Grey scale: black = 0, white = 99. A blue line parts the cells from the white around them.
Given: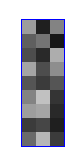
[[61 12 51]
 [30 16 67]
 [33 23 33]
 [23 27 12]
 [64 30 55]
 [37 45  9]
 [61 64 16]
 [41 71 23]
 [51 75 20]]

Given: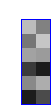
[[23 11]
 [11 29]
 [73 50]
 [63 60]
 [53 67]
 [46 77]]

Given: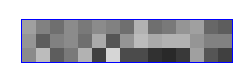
[[58 36 50 54 43 66 33 58 73 66 69 69 58 50 50]
 [62 50 43 54 47 54 50 43 69 43 47 58 62 40 36]
 [54 73 36 47 69 25 83 29 29 19 16 22 62 33 25]]

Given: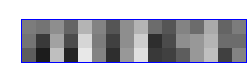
[[36 11 74 14 90 51 18 59 87 22 25 36 59 74 25 51]
 [45 22 63 29 83 48 25 55 80 18 29 55 59 70 42 42]
 [48 45 55 39 70 51 33 55 70 42 33 51 42 66 39 48]]

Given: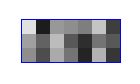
[[87 11 59 55 49 76 24]
 [55 30 66 45 14 69 21]
 [62 38 73 34 18 45 34]]

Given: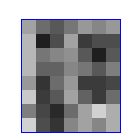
[[71 12 30 63 23 30 30]
 [59 20 42 59 23 23 27]
 [78 23 34 63 38 23 42]
 [49 27 16 42 63 81 67]
 [81 30 20 52 63 52 67]
 [71 38 38 52 46 34 49]
 [63 42 34 46 59 52 59]
 [71 46 52 56 34 12 34]]

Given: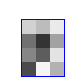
[[44 20 63]
 [52 36 88]
 [81 73 91]
 [29 95 69]]
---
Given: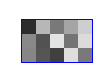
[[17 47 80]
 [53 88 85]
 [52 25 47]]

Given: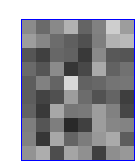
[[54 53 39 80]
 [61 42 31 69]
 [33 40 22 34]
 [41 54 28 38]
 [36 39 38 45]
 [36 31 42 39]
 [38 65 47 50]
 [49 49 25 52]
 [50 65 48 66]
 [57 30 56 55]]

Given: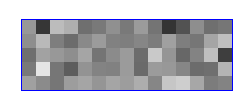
[[59 73 43 56 60 20 55 46]
 [55 49 53 50 52 62 46 74]
 [43 59 64 54 42 58 51 24]
 [47 46 57 50 41 59 42 70]
 [62 46 64 64 67 77 65 51]]

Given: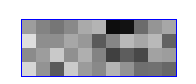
[[61 46 66  5 42 65]
 [86 55 59 52 65 38]
 [54 78 68 25 28 61]
 [83 35 60 70 43 40]]

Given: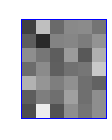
[[25 41 54]
 [36 51 48]
 [55 36 34]
 [42 37 46]
 [69 49 43]
 [36 43 43]
 [30 32 45]]

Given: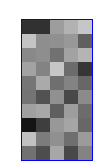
[[19 61 77]
 [76 56 37]
 [53 44 70]
 [63 77 21]
 [46 43 40]
 [45 56 54]
 [62 37 42]
 [ 8 59 40]
 [75 56 60]
 [44 65 51]]

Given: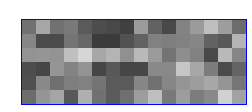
[[44 44 35 28 60 28 60 61]
 [52 29 40 23 38 49 52 34]
 [57 57 83 70 72 45 50 72]
 [30 58 57 34 27 53 65 29]
 [31 43 50 35 52 52 61 58]
 [42 64 68 35 61 47 48 81]]

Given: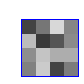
[[26 84]
 [73 33]
 [55 67]
 [50 26]]
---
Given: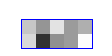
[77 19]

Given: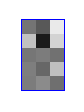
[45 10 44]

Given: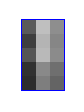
[35 70 54]

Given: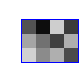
[32 44 68]

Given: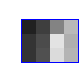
[13 29 85]

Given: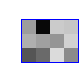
[61 62 85]

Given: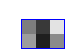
[49 12]
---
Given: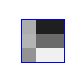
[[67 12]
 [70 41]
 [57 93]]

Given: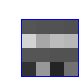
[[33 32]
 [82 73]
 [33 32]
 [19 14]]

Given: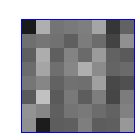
[[10 45 49 21]
 [43 44 48 26]
 [37 37 41 38]
 [42 43 68 39]
 [46 38 43 28]
 [35 35 36 27]
 [57 37 47 38]
 [56 36 49 37]]

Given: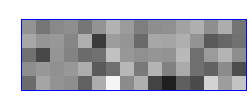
[[57 53 46 69 49 56 68 67]
 [65 59 68 61 41 64 57 40]
 [44 58 42 75 56 57 43 70]
 [55 56 67 43 47 50 43 54]
 [42 57 38 95 68 12 29 61]]

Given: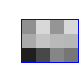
[[56 58]
 [66 72]
 [12 52]]

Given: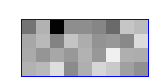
[[45  1 55 41 73]
 [65 51 67 59 85]
 [66 65 69 93 67]
 [69 86 68 78 56]]

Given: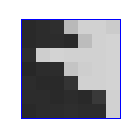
[[16 18 81 79]
 [16 17 73 82]
 [18 82 81 82]
 [15 17 80 82]
 [17 16 81 82]
 [17 16 16 81]
 [16 17 17 81]]
